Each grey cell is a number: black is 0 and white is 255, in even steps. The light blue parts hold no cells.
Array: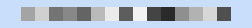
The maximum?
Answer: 242
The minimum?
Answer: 42
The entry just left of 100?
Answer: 136

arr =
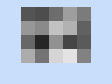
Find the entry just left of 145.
38
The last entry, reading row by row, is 130
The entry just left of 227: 213
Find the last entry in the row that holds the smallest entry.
90
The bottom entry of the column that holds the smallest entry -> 116
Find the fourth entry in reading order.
158

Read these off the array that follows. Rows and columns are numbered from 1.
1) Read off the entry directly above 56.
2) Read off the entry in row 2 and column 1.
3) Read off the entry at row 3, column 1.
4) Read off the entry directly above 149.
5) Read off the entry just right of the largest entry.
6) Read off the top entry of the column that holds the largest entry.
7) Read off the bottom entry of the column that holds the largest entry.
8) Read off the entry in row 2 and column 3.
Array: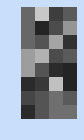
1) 84
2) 103
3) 103
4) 90
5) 62
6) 200
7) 84
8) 76

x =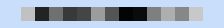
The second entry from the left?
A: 35
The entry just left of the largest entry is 135
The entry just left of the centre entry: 156

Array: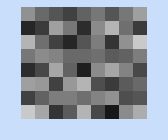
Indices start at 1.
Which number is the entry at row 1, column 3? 85
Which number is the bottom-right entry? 172
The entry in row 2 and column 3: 159
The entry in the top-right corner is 159
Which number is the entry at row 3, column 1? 180
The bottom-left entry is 201
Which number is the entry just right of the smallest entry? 139
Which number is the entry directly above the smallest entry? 145
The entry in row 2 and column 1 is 38
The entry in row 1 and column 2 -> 105
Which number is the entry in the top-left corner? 145
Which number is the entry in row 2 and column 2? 59
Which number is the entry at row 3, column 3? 65
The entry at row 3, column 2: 111

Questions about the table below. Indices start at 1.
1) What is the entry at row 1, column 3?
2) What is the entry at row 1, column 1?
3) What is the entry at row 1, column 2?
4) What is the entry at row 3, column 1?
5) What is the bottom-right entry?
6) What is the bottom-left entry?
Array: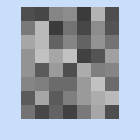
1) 133
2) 78
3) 71
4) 166
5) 78
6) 115

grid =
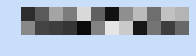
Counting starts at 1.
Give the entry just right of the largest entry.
202
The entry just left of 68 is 136
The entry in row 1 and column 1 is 45
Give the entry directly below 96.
130
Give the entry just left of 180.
194
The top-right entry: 180
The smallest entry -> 10

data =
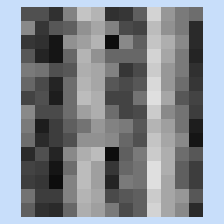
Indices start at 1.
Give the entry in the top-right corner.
109
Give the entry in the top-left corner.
80
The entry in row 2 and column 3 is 87
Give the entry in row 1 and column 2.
80
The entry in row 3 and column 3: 21
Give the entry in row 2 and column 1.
137
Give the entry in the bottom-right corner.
42
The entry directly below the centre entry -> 130
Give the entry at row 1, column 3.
48
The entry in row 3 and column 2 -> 48
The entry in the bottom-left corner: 95
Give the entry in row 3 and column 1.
54
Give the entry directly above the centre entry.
67

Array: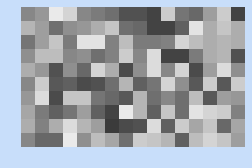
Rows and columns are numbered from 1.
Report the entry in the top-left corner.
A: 135
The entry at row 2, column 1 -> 181
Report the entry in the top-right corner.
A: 67
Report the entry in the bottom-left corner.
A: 135
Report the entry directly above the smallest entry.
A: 67
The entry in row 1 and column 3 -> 234
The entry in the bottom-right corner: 158
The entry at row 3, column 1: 117
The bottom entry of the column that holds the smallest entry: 166
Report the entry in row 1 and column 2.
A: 151
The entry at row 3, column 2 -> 158
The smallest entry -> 59
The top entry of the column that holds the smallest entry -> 111
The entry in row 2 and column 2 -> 158

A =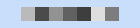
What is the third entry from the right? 62
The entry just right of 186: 75
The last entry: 125

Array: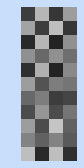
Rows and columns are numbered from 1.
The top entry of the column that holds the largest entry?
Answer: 54
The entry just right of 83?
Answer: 125
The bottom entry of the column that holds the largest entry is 190
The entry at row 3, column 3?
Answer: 35
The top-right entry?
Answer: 157
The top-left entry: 61
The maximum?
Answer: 197
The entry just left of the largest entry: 76
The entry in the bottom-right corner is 47
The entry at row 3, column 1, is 41
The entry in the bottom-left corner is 190
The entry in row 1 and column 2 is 182
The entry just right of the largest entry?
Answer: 97

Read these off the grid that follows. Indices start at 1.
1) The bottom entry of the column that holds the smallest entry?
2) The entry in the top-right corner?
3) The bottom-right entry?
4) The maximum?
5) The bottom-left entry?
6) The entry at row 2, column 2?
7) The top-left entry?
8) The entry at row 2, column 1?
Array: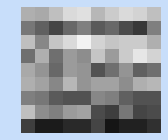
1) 21
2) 191
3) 48
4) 243
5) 62
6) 96
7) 175
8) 119

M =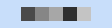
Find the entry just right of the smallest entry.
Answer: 196
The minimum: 47
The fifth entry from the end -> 74

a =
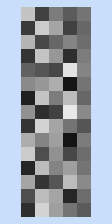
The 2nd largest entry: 226
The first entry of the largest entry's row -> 145
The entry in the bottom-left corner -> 46
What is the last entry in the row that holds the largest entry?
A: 138
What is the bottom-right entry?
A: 91
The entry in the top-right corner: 116
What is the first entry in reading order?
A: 196
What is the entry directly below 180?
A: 52
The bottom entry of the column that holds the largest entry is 116
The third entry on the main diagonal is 103
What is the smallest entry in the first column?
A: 32
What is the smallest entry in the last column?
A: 85
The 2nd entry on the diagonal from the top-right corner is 65
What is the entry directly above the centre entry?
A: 124
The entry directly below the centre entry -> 165
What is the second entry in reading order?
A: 65
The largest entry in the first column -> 203
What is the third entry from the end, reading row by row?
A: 159
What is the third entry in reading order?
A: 124
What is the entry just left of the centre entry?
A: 46
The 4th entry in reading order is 91

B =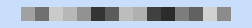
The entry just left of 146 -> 183
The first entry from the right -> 139
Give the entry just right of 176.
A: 64
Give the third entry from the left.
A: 202

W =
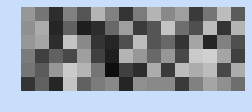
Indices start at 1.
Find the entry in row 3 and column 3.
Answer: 45
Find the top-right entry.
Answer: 91
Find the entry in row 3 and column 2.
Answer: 165
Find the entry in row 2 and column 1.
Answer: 144
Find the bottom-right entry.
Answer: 110
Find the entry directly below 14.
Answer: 137
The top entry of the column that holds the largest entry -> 117
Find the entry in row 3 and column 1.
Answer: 151
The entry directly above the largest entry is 37
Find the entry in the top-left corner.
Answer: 151
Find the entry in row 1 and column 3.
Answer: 45
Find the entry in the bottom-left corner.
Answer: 52
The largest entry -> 208
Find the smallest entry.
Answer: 14
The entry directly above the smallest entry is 30
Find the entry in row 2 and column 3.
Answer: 37
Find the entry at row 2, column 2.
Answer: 172
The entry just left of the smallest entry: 117
